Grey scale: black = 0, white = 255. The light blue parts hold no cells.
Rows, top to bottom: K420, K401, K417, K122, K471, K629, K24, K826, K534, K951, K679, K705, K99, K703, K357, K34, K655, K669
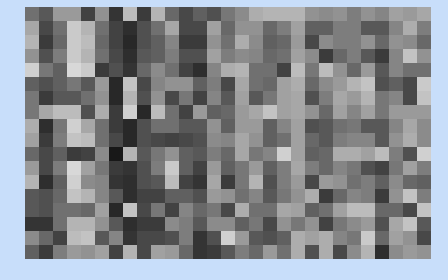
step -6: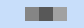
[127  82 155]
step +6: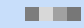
[131 222 167 125]
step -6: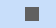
[90]
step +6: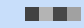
[ 72 186  78 167]
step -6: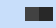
[60 34]

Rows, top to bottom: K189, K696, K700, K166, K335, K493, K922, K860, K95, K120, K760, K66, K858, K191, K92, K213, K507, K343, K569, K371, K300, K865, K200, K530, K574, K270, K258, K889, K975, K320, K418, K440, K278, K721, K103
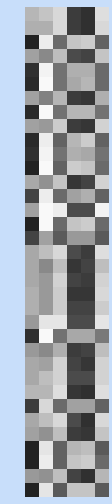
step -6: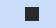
[36]
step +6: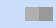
[181 159]
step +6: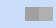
[167 181]

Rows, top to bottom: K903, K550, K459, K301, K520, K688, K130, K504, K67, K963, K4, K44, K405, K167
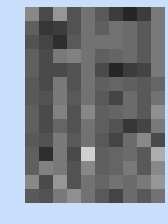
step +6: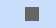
[107]
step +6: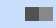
[ 88 142]

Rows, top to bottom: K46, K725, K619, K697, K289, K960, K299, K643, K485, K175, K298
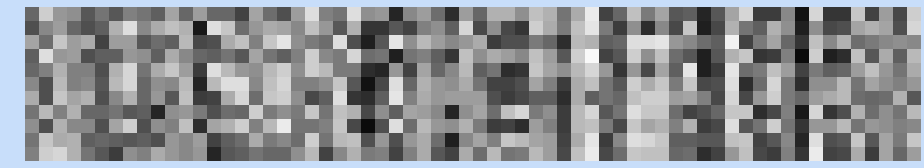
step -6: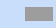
[151 151]
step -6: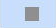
[137]

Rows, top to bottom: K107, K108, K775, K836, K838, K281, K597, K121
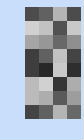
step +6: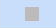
[193]
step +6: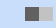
[103 200]

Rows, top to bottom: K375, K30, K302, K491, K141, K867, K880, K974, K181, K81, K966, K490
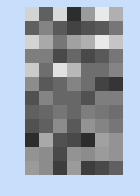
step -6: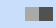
[163  75]
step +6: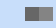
[109 138]
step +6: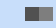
[ 87 132]
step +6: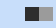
[ 51 161]
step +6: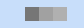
[124 167 182]
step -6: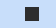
[39]

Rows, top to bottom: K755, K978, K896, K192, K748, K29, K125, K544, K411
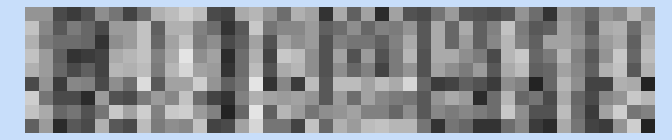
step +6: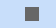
[109]
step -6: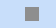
[136]
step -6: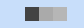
[ 61 164 176]
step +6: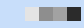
[234 148 168  49]
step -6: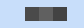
[68 90 61]
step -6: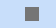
[111]

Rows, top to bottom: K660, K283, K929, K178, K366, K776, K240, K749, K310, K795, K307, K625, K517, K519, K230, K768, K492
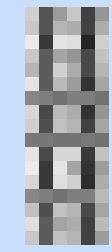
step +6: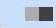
[178  71]
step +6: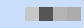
[205  91 186 178]
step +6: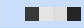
[ 63 234 228  43]
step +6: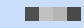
[ 85 199 186  79]
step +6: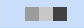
[162 205  71]
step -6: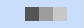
[ 79 150 193]
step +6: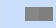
[140 133]

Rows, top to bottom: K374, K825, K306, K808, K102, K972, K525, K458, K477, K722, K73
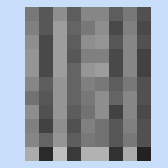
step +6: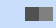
[ 87 134]
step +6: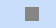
[140]
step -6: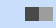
[ 67 151]

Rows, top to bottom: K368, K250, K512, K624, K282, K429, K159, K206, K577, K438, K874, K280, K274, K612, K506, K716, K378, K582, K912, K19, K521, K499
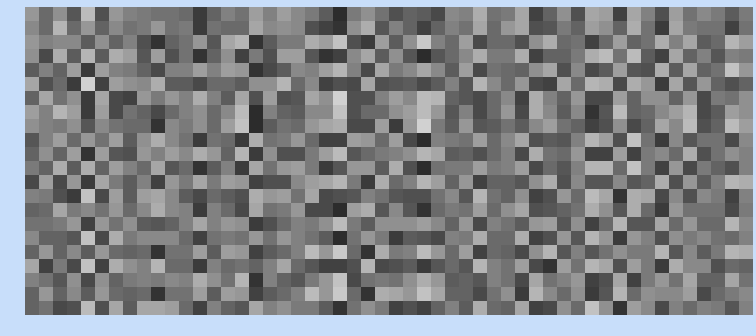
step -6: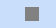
[123]
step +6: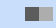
[ 98 179]
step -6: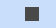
[67]

